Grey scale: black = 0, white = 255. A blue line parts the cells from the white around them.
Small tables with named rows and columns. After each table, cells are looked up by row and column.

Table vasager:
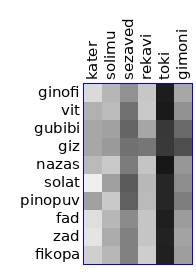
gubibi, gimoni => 105
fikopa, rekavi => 206
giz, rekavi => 118
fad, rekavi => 197
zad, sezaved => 129
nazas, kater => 186
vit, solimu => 188
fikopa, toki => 32
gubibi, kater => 167
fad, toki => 30
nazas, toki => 23
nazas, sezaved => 123
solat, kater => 239
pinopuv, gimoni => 125
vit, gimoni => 146
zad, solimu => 172
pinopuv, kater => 160
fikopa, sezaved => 129
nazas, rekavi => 196
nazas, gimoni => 150

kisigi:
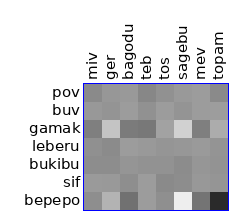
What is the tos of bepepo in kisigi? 143
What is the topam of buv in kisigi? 157
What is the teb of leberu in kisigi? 153
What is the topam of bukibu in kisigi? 147
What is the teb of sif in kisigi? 156
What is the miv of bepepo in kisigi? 142
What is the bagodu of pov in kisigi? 153
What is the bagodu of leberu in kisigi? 156
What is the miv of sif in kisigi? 154
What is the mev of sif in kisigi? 152
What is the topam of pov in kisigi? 138
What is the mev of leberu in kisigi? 154
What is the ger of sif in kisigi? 153
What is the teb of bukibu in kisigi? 146
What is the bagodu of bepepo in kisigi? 113
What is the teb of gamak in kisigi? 120
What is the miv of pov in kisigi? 138
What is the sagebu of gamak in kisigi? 209

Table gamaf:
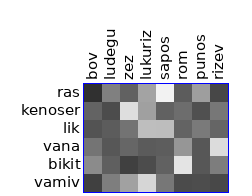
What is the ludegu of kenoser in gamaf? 76
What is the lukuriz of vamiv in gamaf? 214
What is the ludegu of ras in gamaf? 128
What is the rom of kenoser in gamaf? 109
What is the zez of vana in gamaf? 102
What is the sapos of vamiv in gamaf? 119
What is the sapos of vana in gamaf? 93
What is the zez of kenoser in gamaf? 222
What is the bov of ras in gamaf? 48
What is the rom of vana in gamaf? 150
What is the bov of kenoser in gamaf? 99
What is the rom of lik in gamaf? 99
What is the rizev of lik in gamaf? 101

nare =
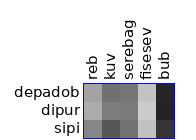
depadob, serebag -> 118
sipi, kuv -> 86
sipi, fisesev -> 193
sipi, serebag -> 114
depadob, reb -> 163
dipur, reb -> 172
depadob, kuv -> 113
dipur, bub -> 36
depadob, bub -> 38
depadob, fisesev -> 195
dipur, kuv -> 124
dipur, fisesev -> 204
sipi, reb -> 135

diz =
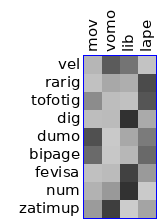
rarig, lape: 75
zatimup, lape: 164
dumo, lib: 168
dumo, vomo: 201
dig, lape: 170
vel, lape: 195
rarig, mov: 193
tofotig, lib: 193
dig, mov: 189
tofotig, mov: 140
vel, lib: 116
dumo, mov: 80
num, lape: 202
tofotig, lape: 85
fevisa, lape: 154
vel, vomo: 91
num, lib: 50
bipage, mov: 106
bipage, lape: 105

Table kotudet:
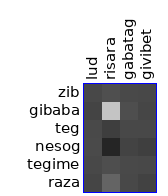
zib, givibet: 72
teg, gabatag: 72
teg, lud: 73
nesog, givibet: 63
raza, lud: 69
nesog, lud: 74
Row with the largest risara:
gibaba

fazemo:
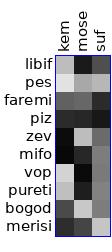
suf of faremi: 43
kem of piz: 43
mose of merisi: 69
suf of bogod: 125
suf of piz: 24
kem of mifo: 8
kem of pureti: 191
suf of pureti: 130
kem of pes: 226
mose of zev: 189
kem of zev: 12
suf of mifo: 125
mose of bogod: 200

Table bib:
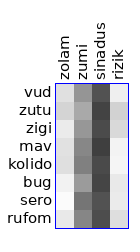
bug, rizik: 233
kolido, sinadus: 74
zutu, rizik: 210
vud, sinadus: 82
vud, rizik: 239
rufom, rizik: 222
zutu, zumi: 169
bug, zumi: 155

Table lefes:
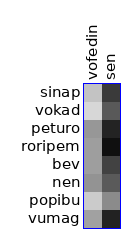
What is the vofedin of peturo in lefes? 151
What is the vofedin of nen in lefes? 147
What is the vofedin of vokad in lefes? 215
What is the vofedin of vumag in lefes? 161
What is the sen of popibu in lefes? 139
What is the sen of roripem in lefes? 16

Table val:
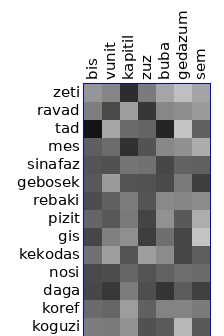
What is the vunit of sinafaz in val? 81
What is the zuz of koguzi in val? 81
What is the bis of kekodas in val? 112
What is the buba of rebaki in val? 137
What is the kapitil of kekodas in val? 84
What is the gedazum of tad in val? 196
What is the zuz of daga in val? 78
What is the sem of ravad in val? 154
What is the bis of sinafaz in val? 84
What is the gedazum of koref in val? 131
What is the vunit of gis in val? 128
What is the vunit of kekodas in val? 158
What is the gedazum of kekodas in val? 71
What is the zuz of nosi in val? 84
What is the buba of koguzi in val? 91
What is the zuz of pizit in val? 68
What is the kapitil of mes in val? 49
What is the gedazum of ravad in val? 142
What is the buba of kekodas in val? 139

